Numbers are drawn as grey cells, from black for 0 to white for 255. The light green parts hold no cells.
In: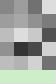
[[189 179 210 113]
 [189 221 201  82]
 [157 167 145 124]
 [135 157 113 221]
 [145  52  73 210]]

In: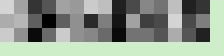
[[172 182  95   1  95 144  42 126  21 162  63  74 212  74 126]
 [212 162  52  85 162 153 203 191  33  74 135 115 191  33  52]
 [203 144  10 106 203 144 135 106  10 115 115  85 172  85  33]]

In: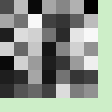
[[166 115 248  65  53  94 188]
 [ 30 220 209 115  42 229 248]
 [209 103 198  21 134 209 145]
 [ 30  42 166  21 115  53  65]
 [  9 209 155  30  53 155 239]
 [ 42  84 103  65 220 125 145]
 [ 75 188   9 166 134 177   0]]

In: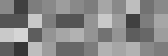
[[ 84  84 201 125  84  84 148 201 157  64 125 166]
 [ 93  54 190 157 103 103 125 178 166 178 137 125]
 [137  64 125 137 157 137 125 166 137 190 114 137]
 [201 213  93 148 166 178 148 114 148  93 103 157]]

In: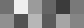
[[144  82 183  91 165 133]
 [112 239 155 101  59 121]]

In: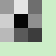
[[207   5 143]
 [153 228 110]
 [185  90  60]]

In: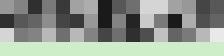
[[213 122 131 184 111 184 131  69 111  47  79 193 100 122 184 233]
 [ 47  88 100 141  69  57 152  26 131  36 202 122  26 173  79 100]
 [152 131  47 122  57 162 173  26  88 111 213 213 162 152  69  88]]

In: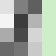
[[171  72 213]
 [105 117 201]
 [244  60 180]
 [225 127  95]]
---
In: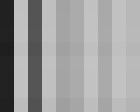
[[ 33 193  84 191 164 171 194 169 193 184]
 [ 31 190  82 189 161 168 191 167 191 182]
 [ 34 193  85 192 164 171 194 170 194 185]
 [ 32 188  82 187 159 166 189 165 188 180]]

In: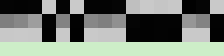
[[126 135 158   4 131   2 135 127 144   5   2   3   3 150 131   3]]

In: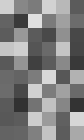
[[ 99  58 224 123 160 108]
 [197 207  85 106 197  70]
 [106 100 124 216  87 178]
 [ 90  49 115 193 134  51]
 [ 99 101 128 195  92 169]]

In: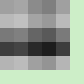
[[185 192 164 153 186]
 [ 61  68  41  29  61]]

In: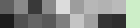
[[ 29  81 101  89 127 196 160  52  46]]

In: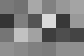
[[ 52 127  83 218  56 153]
 [145 138 128 124 142 143]]
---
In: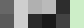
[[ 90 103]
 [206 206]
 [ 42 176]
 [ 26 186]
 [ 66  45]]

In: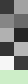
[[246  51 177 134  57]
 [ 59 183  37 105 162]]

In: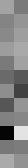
[[171 120   5 129  86 142 106 122 157 137 132 163]
 [146 124 227 134 148  66  89 162 169 158 148 122]]

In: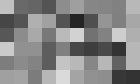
[[160 125 202  87  70 193]
 [163 139 145 140  84 105]
 [124 131 145 169 176 101]
 [183  93  93 120 161  84]
 [218 196 128 186  83 141]
 [164 184  71 210  36 159]
 [145 134  61 114  79 134]
 [142 183  73 130 149 133]
 [ 55  98  51 206 128 129]
 [ 51 183 183 175 167 184]]

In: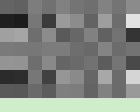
[[ 89  43 148 122 160  32 100]
 [ 88  45 147 120 165  28  97]
 [106 119 110 119 110 119 125]
 [ 92  65 137 124 140  59 113]
 [127 150 101 124  90 154 129]
 [125 138 106 110 103 140 116]
 [100 102 114 105 129  99 111]
 [129 168  92 132  97 158 130]
 [107 107 117 108 115 109 116]
 [153 213  73 115  52 227 139]]

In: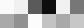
[[169 250]
 [145 241]
 [252  90]
 [195  13]
 [169 241]
 [199 119]]

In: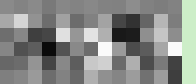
[[127 103 134 110 168 138]
 [134 108  81 135 213 131]
 [154 148  93  63 146 138]
 [109  68  10  70 109 121]
 [130 136  83 224 161 135]
 [104  93 137 150 108 131]
 [175 200 108 227 129 136]
 [144 208 250 176 163 130]
 [133 106 154  25  70 129]
 [156 175  76  28  50 141]
 [113  76  92 143 101 129]
 [156 122 166 197 182 125]
 [ 62  65 250 141 125 130]]

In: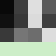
[[ 57  16   9]
 [118  56  62]
 [109 219 223]
 [221  62  90]]
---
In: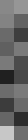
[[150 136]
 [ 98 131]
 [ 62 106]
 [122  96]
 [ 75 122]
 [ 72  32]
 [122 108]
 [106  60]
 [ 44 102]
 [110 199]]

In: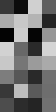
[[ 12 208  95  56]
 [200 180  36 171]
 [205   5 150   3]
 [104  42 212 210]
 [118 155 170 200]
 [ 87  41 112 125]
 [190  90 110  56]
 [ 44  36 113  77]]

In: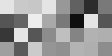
[[201 199 228 152  97  44 121 228]
 [101 238 169 121  15 229  85  85]
 [230  86 140 191 132 178 175  55]
 [ 90 203 149 144 179 175 141 159]]

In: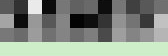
[[ 50 234  12 119  97 105  14 119  64  88 112  90]
 [ 12 152  88 133   3  14  52 146 116  56 193 165]
 [107 156 113 132 108 126  74 158 132 149 181 120]]

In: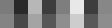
[[ 41 183  61 126 232  61 135 123]
 [ 72 164  87 142 205  89 141 132]]

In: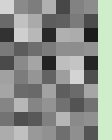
[[138 125 176  71 130 140 212]
 [193 170  93  96 123  76 106]
 [207 184  40 176 172  27  50]
 [ 92 110 124 142 141 146 122]
 [138 165  35 190 196  37  74]
 [124 149  99 158 212  78 161]
 [107 105 162  94 107 166 165]
 [183 133 147 113  83 114 133]
 [ 79  88 128 182 138 144 115]
 [192 153 145 111 143  84 172]]

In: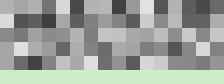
[[165 176 116 216  74 179 182  65 153 225  86 179  93  74 105 177]
 [ 83  94  62 167  94 129 156 131  91 203 139 185  98  98 172 219]
 [121 161 139 143 179 125 195 194 169 163 189 141 201 136 197 138]
 [223 173 156 102 173 130 108 170 164 125 139  85 135 215 130 166]
 [107  66 131 193 169 223 110 146  91 214 203 138 136 124 149 166]]

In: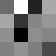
[[254  34 169 107]
 [ 52 134 151 166]
 [  1 142 133 143]
 [146 126  74 129]]
